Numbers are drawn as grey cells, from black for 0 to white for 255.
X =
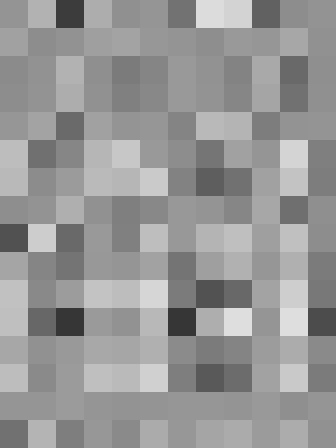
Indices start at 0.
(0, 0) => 148
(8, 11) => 141
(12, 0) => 167
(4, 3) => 161
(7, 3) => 145
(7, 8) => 134
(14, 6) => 150
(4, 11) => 148
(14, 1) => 149
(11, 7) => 174
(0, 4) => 144
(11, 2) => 54
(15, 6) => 151
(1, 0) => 161
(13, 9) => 162
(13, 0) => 189
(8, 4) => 128
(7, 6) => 152
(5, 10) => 212
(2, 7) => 146
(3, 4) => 128
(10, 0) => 193
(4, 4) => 148
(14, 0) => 149
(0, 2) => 60
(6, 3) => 186
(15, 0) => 113
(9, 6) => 116
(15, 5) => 171
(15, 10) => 172
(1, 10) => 167
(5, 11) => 127
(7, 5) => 136
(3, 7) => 147

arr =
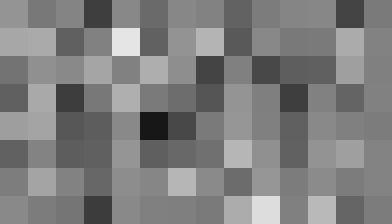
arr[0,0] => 148
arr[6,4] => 141
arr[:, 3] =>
[62, 129, 165, 120, 93, 96, 103, 60]
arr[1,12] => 171
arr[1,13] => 130
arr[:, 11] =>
[135, 122, 96, 129, 137, 147, 139, 185]
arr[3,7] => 85
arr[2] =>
[115, 144, 137, 165, 129, 174, 142, 68, 128, 72, 94, 96, 159, 128]
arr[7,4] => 137
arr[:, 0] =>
[148, 167, 115, 96, 158, 97, 125, 137]
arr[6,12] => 124
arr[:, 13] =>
[122, 130, 128, 129, 124, 131, 131, 124]
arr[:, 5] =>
[106, 97, 174, 122, 23, 95, 134, 128]
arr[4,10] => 96
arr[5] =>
[97, 131, 93, 96, 149, 95, 104, 112, 182, 144, 97, 147, 159, 131]
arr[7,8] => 172
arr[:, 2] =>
[132, 96, 137, 61, 87, 93, 130, 117]
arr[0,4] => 136
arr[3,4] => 175
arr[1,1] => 170
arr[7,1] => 124
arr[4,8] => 150

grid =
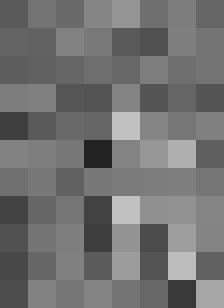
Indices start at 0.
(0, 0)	90
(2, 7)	116
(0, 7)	102
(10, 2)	117
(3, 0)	124
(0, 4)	149
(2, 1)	97
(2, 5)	126
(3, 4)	132
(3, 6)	101
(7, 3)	66
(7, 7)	133
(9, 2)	128
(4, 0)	63
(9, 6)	189
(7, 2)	117
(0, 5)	111
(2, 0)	93
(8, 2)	127
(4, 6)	119
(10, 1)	129
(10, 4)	115
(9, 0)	72
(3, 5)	85
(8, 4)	147
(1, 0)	100
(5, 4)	131

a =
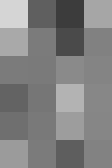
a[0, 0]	213
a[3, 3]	135
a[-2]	[111, 121, 157, 134]
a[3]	[99, 118, 179, 135]
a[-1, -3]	123
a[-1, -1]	130
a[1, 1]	123
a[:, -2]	[60, 74, 138, 179, 157, 94]

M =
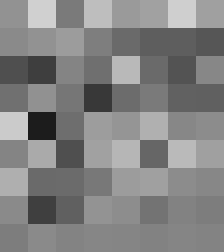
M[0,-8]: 146
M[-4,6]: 186
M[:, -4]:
[154, 106, 185, 108, 149, 182, 156, 141, 133]
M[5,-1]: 160
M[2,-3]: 106
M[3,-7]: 145
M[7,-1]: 125
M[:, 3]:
[190, 126, 111, 56, 157, 161, 120, 147, 134]
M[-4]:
[132, 170, 79, 161, 182, 102, 186, 160]
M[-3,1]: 106
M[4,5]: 176
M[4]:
[203, 28, 110, 157, 149, 176, 135, 140]
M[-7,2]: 132
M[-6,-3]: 122
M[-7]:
[79, 62, 132, 111, 185, 106, 83, 135]
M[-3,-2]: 140
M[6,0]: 175
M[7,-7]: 63

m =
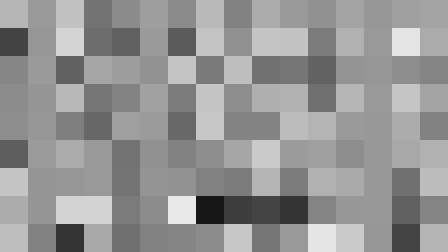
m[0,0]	182
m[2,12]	148
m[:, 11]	[145, 123, 98, 111, 180, 160, 177, 132, 229]
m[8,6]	133
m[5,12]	141
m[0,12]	164
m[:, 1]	[153, 150, 154, 149, 150, 155, 149, 149, 130]
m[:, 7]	[185, 195, 122, 196, 198, 142, 129, 23, 140]
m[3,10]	177
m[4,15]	130
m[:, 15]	[164, 171, 132, 164, 130, 177, 188, 132, 180]
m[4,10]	188
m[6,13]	152
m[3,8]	141
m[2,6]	196
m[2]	[134, 154, 97, 166, 157, 146, 196, 122, 190, 113, 118, 98, 148, 150, 142, 132]
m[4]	[141, 150, 127, 103, 159, 155, 104, 198, 131, 131, 188, 180, 154, 152, 172, 130]
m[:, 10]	[154, 194, 118, 177, 188, 155, 123, 52, 153]
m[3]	[140, 149, 184, 117, 131, 161, 123, 196, 141, 175, 177, 111, 182, 153, 197, 164]
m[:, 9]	[171, 196, 113, 175, 131, 202, 181, 68, 117]
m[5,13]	152
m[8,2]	52
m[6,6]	146
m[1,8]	144
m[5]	[94, 155, 172, 153, 115, 145, 129, 142, 166, 202, 155, 160, 141, 152, 168, 177]
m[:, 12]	[164, 177, 148, 182, 154, 141, 170, 151, 202]
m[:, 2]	[193, 212, 97, 184, 127, 172, 150, 210, 52]
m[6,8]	124
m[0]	[182, 153, 193, 115, 139, 158, 139, 185, 130, 171, 154, 145, 164, 151, 160, 164]
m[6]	[196, 149, 150, 153, 116, 148, 146, 129, 124, 181, 123, 177, 170, 152, 112, 188]
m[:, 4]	[139, 96, 157, 131, 159, 115, 116, 123, 112]
